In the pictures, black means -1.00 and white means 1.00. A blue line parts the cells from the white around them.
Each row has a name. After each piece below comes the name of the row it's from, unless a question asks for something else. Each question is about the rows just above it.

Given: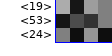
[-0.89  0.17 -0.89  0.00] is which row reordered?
<24>
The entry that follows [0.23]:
[0.00]
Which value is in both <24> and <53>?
[0.00]
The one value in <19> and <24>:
[0.00]
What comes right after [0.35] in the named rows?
[-0.83]

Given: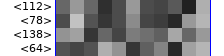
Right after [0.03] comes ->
[-0.69]
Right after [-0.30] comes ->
[-0.74]
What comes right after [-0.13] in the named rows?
[-0.25]
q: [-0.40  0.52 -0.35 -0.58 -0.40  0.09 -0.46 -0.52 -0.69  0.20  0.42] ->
<78>
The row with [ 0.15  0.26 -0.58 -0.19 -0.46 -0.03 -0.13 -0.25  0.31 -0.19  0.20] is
<138>

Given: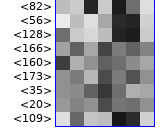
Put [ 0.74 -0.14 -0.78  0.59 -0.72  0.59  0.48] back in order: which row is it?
<82>
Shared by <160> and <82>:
[-0.14]
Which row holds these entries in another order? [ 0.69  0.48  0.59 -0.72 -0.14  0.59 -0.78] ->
<128>
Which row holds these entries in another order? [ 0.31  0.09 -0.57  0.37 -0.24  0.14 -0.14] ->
<35>
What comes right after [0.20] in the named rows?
[0.03]
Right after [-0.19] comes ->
[0.54]

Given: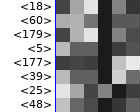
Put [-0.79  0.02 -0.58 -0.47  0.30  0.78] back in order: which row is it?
<18>
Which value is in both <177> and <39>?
[-0.79]
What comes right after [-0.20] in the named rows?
[-0.41]
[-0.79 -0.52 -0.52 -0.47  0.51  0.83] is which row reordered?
<177>
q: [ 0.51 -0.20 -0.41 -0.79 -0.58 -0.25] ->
<48>
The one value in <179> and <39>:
[-0.79]
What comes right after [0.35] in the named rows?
[0.40]

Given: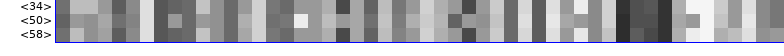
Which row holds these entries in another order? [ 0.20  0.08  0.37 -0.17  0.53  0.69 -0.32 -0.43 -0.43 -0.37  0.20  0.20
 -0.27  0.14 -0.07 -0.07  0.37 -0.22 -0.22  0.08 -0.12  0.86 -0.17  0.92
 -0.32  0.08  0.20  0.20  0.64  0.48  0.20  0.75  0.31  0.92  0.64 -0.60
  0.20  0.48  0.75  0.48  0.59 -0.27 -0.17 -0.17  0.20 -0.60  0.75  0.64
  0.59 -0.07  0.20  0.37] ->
<34>
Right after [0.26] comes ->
[-0.27]
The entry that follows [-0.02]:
[0.37]
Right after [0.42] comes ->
[-0.22]

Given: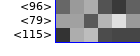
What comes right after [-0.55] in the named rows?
[-0.24]
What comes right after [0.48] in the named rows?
[-0.40]
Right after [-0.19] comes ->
[0.21]
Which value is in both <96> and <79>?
[0.21]
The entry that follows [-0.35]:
[-0.55]
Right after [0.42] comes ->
[0.75]
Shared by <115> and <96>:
[0.36]

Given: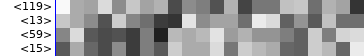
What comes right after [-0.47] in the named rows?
[-0.07]
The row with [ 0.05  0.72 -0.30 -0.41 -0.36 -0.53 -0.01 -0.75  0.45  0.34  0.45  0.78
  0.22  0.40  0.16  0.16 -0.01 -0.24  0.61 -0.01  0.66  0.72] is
<59>
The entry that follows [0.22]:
[0.40]
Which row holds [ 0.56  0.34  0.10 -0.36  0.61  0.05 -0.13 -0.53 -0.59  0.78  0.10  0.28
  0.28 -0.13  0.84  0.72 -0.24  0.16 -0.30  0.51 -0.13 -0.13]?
<13>
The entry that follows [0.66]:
[0.72]

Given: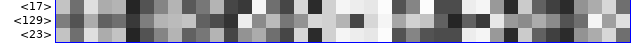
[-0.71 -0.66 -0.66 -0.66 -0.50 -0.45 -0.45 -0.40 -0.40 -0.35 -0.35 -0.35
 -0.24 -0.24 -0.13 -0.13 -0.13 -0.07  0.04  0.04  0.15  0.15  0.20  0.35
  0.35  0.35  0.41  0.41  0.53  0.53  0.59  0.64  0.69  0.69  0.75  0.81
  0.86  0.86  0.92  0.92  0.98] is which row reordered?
<23>
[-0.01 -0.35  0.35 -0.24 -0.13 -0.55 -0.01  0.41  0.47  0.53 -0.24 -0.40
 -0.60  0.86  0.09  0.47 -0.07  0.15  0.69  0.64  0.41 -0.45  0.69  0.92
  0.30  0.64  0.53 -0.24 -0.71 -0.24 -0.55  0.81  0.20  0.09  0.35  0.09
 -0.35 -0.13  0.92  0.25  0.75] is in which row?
<129>
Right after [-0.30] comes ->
[-0.07]

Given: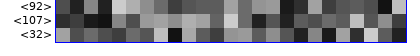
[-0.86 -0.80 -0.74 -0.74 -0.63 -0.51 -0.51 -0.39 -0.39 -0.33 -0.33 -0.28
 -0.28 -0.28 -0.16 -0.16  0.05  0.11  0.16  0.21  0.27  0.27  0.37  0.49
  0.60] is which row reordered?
<92>
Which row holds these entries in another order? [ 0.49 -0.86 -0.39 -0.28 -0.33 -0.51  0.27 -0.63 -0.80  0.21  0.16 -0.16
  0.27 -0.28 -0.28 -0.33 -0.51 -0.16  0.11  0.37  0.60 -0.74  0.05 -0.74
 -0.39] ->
<92>
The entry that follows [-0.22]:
[0.60]
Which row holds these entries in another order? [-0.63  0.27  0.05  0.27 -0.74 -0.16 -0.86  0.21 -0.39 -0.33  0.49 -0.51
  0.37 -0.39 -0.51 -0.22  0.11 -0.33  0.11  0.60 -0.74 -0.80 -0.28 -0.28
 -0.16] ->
<107>
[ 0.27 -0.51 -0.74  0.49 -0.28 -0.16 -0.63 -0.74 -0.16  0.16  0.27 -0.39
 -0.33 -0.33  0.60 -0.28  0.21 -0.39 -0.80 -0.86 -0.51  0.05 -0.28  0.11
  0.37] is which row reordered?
<92>

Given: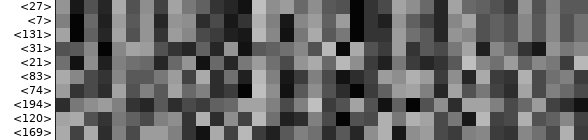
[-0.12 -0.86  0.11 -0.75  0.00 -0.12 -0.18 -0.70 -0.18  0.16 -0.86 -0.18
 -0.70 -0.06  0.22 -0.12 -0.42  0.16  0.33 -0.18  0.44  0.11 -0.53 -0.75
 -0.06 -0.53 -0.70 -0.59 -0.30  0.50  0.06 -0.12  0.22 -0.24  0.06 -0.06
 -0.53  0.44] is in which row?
<21>
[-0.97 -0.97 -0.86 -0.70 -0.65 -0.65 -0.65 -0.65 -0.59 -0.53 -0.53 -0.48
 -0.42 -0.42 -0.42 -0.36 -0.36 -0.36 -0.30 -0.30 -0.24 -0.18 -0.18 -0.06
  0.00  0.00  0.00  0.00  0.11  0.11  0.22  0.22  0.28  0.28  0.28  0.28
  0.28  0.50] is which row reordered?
<74>
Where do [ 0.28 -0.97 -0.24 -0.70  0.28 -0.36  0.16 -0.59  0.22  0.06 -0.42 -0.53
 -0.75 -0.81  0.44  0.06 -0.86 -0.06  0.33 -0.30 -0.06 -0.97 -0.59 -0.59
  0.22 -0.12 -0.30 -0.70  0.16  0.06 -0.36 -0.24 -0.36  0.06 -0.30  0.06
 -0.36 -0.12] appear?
<131>
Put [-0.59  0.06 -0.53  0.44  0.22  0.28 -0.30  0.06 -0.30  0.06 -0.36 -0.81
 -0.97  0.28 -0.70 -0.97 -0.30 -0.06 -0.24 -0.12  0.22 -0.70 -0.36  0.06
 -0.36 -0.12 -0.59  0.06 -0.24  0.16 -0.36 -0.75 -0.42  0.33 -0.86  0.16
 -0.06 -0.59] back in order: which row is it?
<131>
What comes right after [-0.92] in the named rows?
[0.33]
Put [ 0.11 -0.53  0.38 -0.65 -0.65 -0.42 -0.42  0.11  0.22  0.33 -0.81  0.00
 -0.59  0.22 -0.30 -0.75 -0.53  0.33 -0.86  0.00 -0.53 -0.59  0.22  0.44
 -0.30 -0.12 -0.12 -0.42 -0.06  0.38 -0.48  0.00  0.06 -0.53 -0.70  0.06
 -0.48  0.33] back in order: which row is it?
<83>

